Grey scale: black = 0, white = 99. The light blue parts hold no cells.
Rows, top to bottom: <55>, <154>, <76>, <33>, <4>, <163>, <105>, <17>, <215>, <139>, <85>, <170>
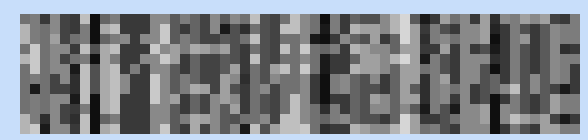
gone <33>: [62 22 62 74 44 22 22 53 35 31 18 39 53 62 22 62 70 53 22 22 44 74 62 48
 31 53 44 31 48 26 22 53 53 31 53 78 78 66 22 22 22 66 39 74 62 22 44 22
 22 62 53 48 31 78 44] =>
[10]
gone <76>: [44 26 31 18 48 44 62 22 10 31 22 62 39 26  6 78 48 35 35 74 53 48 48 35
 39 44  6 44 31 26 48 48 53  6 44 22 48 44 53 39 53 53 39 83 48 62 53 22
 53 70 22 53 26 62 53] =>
[58]
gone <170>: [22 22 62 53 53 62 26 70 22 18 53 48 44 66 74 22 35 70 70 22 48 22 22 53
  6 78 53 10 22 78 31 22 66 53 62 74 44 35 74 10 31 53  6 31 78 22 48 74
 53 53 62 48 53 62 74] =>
[83]
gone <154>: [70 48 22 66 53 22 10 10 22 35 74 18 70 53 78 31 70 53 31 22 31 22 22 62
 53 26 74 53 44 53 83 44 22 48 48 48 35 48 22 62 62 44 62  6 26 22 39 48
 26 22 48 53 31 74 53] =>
[14]

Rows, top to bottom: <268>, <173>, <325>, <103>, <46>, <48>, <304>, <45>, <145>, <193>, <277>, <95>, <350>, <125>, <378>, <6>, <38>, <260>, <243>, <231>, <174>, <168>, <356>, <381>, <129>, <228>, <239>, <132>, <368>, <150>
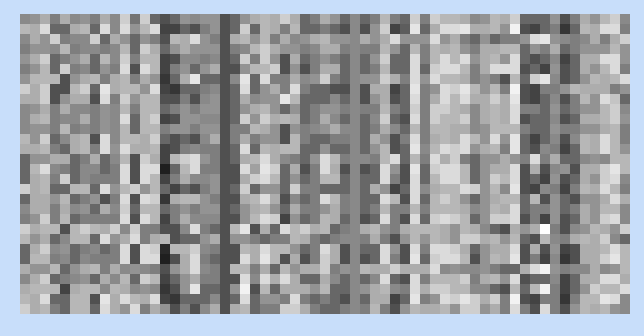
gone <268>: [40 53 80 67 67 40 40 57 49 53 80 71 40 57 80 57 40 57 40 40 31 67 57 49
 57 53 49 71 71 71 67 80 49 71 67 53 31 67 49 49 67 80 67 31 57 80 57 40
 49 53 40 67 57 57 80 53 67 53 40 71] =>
[45]
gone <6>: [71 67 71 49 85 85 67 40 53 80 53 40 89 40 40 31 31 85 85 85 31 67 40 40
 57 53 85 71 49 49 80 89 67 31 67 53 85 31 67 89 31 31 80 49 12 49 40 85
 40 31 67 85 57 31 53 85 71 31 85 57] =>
[62]
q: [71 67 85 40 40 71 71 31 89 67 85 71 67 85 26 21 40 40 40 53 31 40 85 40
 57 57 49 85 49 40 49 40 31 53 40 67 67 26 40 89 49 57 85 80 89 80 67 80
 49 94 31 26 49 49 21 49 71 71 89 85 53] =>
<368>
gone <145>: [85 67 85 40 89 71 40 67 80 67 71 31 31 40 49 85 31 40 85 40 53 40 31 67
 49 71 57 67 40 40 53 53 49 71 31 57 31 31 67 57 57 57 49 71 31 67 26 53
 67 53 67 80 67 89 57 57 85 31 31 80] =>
[76]
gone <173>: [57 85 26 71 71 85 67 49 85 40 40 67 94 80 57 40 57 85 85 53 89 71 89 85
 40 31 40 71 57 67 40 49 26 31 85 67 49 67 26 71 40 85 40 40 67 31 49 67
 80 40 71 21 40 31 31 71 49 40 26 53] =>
[36]

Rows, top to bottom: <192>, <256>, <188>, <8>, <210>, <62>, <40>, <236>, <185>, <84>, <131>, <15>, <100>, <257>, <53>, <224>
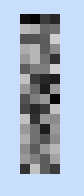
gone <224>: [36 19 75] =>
[23]
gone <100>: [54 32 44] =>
[67]
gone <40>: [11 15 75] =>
[23]
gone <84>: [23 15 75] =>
[27]
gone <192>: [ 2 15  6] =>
[23]
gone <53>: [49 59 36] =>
[63]

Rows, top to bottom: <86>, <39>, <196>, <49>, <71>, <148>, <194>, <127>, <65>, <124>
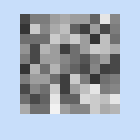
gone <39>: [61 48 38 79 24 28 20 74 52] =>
[66]
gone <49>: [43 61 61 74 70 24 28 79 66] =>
[57]
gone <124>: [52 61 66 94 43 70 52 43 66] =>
[79]
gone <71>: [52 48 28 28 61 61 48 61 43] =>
[33]
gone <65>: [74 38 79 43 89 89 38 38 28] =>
[84]

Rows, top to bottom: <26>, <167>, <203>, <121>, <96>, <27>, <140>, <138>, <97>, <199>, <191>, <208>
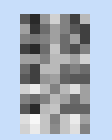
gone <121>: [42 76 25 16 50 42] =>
[30]
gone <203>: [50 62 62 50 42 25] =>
[46]
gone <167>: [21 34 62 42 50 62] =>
[25]
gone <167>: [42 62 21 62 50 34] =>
[25]
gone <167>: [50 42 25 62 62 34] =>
[21]
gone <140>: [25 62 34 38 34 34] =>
[58]
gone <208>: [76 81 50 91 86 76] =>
[54]

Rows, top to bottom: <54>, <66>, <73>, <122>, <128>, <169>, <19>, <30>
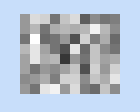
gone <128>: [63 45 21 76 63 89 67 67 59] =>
[71]
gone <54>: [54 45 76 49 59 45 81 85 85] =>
[36]

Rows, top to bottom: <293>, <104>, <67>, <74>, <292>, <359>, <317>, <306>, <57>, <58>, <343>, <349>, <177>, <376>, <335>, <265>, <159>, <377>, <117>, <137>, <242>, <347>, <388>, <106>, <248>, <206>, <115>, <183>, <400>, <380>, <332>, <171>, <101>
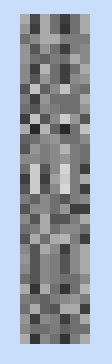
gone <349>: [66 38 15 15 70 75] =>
[43]
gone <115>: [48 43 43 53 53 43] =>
[33]
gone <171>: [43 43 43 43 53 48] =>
[38]
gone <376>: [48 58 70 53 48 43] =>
[33]
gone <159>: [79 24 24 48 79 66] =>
[62]
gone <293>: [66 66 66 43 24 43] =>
[29]

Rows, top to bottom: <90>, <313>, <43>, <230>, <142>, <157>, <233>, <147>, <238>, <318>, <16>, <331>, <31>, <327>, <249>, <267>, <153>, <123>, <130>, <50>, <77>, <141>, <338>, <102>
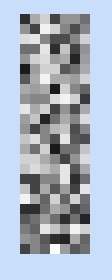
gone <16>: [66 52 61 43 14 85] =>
[76]
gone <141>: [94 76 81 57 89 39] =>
[48]
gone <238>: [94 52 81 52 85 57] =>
[22]
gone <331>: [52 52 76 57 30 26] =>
[71]

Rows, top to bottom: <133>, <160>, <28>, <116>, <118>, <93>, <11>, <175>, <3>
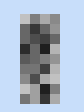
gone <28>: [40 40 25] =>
[30]
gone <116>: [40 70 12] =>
[17]
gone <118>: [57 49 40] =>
[35]

